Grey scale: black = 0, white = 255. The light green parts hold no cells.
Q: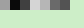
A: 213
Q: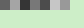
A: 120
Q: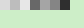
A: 104
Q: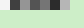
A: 84
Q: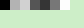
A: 85
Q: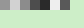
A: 77
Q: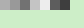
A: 196
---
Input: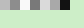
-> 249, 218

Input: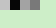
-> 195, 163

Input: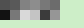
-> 217, 196

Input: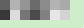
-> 230, 220

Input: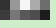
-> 246, 171

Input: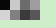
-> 212, 202

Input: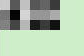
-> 212, 202
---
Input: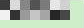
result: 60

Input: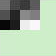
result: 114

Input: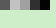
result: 89

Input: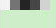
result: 243

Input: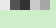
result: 233

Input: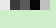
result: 233

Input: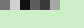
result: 116

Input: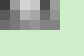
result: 59

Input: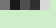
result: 115
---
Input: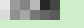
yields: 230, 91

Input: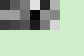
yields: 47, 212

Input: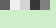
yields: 97, 129

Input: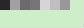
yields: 39, 152

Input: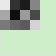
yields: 233, 211

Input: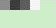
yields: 140, 245

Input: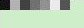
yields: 21, 84
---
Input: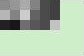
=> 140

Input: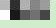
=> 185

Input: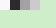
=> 248

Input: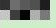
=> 50

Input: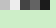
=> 193

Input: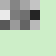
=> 176

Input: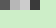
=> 88

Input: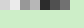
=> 213

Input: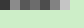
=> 55
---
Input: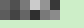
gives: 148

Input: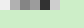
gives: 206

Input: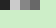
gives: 134

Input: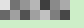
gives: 193

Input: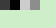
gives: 141

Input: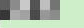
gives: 190

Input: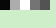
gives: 172

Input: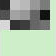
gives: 196

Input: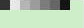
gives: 180

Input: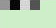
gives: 149
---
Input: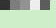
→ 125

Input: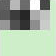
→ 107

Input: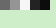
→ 105

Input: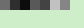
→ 89

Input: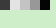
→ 152

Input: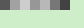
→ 151

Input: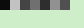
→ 80

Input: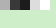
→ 177
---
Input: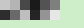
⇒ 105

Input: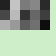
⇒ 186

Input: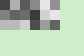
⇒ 99

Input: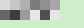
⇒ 60

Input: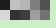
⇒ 50

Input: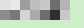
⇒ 120

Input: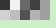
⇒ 190

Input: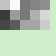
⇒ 155

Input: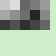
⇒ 144

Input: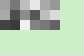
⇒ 78
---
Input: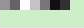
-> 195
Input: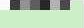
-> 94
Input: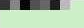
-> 81
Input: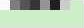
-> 53
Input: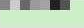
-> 154
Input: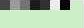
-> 27
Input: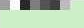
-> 126
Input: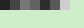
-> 98
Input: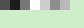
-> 254
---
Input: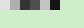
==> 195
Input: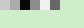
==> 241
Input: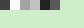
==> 34
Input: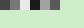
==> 161
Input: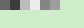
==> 133
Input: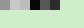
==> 87
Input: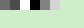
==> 131
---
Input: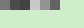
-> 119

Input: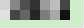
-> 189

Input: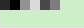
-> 125

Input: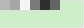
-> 166

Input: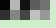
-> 152

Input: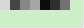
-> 135

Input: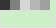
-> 160
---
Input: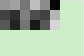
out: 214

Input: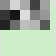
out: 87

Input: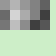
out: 86

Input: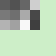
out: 63

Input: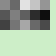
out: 74

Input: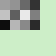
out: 42
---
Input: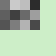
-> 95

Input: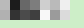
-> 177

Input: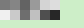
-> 240

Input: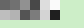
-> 190

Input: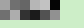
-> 112

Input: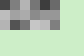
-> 189

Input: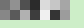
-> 135
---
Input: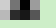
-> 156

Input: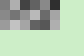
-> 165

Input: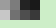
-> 25

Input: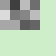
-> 188

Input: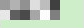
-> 64

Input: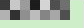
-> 112
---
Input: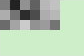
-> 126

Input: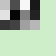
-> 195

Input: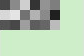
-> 72

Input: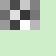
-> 162

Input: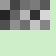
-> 153

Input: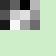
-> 43
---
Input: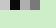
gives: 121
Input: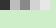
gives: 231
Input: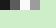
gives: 156
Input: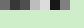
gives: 128
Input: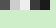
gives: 26
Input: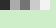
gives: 243
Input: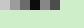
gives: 77
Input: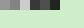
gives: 35
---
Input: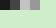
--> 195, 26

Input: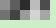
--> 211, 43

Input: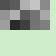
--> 196, 42

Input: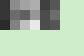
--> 233, 42

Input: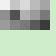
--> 240, 58

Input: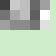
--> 255, 64
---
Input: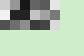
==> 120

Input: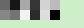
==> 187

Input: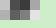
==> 167

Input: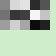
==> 196

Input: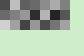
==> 86

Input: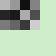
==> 78
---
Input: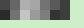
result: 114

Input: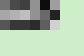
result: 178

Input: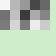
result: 192

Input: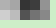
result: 188

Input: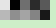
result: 143

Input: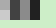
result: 66
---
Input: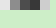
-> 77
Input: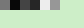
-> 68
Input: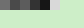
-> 92
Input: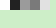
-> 155
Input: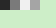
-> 240
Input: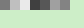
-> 234
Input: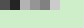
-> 179
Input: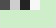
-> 35
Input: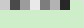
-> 156
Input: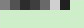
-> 44
